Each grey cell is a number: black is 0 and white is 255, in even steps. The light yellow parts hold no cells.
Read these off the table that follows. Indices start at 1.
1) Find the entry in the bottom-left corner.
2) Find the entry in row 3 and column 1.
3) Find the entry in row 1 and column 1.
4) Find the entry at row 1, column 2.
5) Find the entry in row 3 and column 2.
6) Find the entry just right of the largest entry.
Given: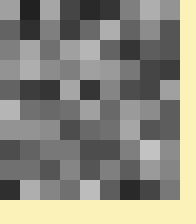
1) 47
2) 127
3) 160
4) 33
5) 166
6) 140

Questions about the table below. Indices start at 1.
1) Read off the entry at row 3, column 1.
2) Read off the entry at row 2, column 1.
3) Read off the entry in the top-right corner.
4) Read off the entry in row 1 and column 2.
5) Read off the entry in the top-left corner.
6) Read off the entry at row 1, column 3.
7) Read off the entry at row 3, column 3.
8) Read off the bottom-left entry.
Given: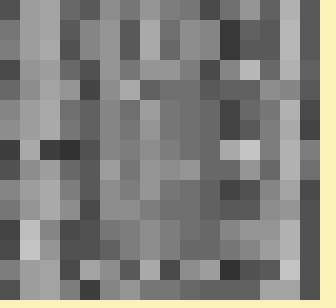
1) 125
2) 118
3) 89
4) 157
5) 81
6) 163
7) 169
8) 81

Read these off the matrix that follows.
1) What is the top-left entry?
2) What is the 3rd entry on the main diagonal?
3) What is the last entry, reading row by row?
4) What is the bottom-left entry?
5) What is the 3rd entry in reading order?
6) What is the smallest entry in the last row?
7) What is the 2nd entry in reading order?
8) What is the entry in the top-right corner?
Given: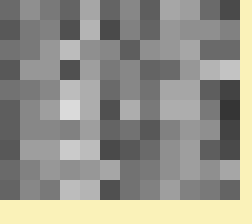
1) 106
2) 151
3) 100
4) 100
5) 121
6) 80
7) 143
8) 74

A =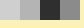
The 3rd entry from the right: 180
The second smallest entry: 139
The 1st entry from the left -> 207

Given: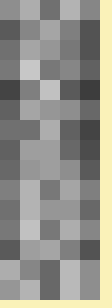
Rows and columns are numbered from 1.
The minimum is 61
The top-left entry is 142
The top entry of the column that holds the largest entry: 173
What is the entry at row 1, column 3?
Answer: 112
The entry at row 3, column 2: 165
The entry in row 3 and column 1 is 112
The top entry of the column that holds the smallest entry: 134
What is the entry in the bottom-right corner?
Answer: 142
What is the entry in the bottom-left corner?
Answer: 150
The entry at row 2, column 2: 134
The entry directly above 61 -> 97
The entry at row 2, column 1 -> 90
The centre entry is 158
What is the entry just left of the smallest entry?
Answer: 90
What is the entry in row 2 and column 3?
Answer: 165
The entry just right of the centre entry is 104
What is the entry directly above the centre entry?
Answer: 173

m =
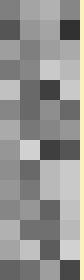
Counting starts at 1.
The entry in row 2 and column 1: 85
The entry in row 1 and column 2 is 164
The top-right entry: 134
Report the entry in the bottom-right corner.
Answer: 71
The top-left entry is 127
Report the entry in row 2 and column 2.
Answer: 150
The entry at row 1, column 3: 177
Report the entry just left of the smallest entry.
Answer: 164
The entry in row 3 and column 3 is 158
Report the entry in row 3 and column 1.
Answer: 158
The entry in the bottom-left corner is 99

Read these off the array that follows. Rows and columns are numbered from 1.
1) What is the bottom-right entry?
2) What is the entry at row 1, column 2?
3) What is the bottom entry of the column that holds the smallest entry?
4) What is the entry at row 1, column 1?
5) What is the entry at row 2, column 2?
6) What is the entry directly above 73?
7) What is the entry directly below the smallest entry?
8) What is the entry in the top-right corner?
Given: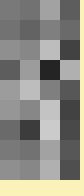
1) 79
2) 114
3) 176
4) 121
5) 99
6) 66
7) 127
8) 93

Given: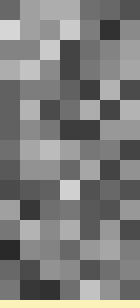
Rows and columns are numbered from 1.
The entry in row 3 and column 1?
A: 131
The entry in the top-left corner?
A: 104
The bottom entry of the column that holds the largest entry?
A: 119
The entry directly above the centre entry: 61
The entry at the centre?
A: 160
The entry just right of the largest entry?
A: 160
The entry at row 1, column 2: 160
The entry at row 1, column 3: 173
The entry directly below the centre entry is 104
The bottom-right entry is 97
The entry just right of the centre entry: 119
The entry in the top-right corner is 82
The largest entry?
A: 214
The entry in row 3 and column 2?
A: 131
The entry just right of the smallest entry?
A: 138
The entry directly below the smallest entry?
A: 104
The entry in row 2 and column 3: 146

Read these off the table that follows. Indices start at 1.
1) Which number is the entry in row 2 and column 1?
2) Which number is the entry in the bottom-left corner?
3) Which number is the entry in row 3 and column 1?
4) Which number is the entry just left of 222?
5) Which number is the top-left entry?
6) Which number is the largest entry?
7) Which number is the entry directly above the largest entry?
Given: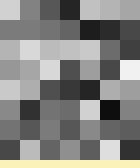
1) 123
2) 72
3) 180
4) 93
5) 209
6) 241
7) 64

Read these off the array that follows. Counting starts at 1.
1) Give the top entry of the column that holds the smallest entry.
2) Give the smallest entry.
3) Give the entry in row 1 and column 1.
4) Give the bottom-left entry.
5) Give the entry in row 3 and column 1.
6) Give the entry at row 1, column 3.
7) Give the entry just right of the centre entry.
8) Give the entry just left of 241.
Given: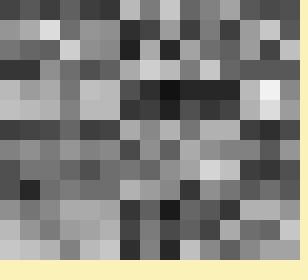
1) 198
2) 18
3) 68
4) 198
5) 117
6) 62
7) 177
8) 185

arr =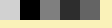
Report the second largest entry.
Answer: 127
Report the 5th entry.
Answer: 100
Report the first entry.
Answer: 209
